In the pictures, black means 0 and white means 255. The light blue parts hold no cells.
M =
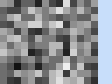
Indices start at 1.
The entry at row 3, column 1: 110
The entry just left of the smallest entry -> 83
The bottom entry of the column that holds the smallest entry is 47
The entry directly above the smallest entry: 83
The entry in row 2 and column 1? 97
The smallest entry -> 18
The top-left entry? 157
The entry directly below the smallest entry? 169
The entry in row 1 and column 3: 47
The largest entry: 239
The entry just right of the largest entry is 110
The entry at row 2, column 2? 71
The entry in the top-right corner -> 157
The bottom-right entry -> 47
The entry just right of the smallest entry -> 83
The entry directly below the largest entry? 59
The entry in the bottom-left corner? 110
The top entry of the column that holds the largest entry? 223
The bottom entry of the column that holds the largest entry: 184
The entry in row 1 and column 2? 142

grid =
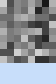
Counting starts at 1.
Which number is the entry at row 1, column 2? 79
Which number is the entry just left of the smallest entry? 123
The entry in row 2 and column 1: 163
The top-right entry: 177
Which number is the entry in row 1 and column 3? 136
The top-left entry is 208
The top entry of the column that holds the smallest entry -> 23
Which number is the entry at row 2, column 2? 95
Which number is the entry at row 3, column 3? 163
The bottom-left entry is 193
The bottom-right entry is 79

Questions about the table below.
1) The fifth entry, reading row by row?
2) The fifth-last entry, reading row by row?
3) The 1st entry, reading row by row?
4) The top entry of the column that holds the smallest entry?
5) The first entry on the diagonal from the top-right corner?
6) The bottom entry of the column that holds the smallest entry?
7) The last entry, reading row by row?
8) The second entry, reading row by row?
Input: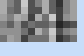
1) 81
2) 113
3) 172
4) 51
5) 159
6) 51
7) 113
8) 129

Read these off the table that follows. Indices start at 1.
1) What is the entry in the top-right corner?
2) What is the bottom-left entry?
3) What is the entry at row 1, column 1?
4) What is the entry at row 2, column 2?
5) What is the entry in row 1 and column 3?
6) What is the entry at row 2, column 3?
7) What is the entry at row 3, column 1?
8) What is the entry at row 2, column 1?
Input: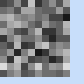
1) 166
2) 84
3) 68
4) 126
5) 141
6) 84
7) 166
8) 110

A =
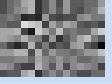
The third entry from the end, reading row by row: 78
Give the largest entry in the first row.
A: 177
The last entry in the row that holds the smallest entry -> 11
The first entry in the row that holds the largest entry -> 106
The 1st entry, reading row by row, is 78
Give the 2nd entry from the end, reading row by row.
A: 106
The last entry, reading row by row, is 106
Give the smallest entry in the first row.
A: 51
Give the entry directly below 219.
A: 66
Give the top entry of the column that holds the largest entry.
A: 165
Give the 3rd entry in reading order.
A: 122
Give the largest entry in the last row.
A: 190
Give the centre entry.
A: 151
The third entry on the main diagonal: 106
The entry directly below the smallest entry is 190
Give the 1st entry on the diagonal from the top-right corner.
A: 151
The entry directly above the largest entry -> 39
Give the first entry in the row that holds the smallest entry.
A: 106
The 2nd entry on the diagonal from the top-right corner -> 122
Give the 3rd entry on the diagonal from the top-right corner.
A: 151
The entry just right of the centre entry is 51
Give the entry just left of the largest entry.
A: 90
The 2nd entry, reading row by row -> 106
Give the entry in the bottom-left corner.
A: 78
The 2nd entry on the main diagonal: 106
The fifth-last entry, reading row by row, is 106

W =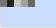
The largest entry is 199
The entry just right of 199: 159

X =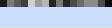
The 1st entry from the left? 26
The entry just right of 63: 208
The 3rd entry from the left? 91
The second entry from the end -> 75
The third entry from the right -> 138

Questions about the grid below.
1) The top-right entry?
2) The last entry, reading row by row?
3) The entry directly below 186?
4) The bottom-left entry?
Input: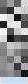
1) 216
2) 21
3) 129
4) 129

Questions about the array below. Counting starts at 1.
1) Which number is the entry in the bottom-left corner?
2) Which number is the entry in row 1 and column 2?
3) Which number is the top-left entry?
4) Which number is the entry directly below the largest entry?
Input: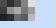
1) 33
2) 47
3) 77
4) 156

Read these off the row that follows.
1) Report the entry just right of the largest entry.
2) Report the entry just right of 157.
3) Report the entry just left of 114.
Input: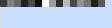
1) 157
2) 47
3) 144

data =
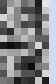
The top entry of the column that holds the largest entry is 230
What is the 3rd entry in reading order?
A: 173
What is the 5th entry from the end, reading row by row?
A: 27
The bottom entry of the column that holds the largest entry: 27
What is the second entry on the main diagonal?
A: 199
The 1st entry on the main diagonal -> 83
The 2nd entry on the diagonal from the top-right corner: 42
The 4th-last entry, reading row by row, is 54
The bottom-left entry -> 121
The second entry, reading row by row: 148
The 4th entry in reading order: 109
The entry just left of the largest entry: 27
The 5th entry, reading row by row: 134
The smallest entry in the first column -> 27
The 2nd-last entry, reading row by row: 199
